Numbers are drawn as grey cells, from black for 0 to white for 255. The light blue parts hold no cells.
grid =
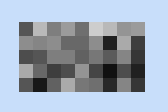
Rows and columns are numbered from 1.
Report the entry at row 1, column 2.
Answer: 185
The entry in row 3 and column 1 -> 77
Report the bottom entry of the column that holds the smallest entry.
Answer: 40
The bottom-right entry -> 54
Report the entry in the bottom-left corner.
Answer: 85
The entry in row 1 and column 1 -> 85
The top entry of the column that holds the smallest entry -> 185
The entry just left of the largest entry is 111
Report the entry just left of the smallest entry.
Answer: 69
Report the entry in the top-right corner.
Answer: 155
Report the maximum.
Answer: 205
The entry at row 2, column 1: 141
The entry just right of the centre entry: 119

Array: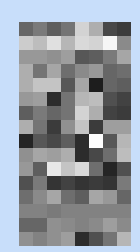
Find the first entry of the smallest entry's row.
174
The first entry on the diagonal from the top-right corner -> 59
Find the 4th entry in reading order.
116
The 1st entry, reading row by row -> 102
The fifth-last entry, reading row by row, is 158
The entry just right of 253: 87
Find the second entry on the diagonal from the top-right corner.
246
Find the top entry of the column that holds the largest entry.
174
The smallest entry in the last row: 44
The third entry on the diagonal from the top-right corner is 94
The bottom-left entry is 144
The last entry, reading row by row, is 182
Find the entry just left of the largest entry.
44
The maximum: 253
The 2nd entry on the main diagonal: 189
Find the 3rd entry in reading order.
94
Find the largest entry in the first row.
211
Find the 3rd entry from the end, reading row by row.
80
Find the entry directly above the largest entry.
59
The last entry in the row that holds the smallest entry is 94
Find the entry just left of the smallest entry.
166
